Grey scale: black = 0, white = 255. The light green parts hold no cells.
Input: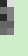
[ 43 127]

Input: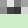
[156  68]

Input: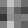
[131 152 123  98]

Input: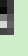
[26 61]

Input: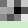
[114 159 126]

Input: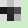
[219  45 175]

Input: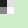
[ 32 248]
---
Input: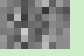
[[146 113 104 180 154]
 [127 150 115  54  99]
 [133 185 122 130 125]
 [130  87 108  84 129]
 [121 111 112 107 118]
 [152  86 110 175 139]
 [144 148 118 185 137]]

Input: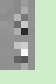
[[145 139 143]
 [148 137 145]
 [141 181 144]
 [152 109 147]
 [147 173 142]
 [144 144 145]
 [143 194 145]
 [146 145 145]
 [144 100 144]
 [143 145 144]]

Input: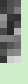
[[ 52  90]
 [ 61 122]
 [149  50]
 [132  78]
 [ 72 176]
 [130 120]
 [ 64 106]
 [ 85 137]
 [ 53 214]]

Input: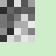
[[173 223 157]
 [ 43  80  92]
 [119 123 113]
 [116 170 233]
 [142 231 128]
 [ 53 182 215]]

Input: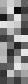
[[177 178]
 [150  11]
 [ 25 227]
 [226 204]
 [102 129]
 [ 60 223]
 [185  39]
 [177 107]
 [191 194]
 [ 91 231]
 [ 52 128]
 [ 66  59]]

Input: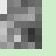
[[234 135 103]
 [235 118 151]
 [106 152 166]
 [186 110 102]
 [196 140  50]
 [181 200  58]
 [147  99 138]]
